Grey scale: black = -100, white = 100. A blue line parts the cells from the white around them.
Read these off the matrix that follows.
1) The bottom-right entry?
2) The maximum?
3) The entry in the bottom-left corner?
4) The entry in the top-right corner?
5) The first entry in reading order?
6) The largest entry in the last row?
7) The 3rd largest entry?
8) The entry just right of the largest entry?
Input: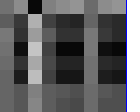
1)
-38
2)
54
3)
-21
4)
16
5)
-11
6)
5
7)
38
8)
-49

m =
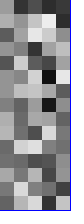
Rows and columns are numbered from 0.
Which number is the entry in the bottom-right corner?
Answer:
54
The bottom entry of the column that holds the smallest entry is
-60
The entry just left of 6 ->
16
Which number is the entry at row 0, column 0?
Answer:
22
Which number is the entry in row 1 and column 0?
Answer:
37
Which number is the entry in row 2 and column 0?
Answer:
-28
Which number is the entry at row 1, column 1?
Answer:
16
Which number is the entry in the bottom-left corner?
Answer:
-22
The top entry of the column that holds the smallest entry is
-65
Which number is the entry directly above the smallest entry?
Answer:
-44
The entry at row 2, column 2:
81
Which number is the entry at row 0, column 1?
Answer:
-60
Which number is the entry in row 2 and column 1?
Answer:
27
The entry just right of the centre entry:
-82
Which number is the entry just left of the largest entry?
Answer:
54
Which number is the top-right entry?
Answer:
-55
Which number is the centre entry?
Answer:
22
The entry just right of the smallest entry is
81
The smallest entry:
-87
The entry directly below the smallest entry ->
32
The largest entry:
86
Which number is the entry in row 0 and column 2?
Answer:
-39

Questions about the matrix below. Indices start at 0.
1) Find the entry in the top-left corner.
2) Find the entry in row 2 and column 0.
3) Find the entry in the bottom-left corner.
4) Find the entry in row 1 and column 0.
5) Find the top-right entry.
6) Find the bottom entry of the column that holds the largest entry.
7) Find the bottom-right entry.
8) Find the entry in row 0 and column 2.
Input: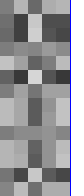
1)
-2
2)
-18
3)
4
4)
-13
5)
42
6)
-13
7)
36
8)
-18

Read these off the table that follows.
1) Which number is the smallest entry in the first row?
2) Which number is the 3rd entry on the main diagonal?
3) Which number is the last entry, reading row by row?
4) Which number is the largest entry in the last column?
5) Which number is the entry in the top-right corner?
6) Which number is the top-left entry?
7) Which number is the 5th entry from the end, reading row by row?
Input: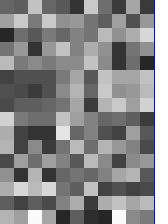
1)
-60
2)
-31
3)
-4
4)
69
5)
-54
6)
-20
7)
-65

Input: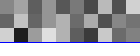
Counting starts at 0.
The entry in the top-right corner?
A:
64
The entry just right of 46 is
-37
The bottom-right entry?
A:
1
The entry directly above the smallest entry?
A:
52
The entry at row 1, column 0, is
-21
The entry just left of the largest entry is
22
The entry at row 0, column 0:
6
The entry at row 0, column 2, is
-26
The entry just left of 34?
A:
-16
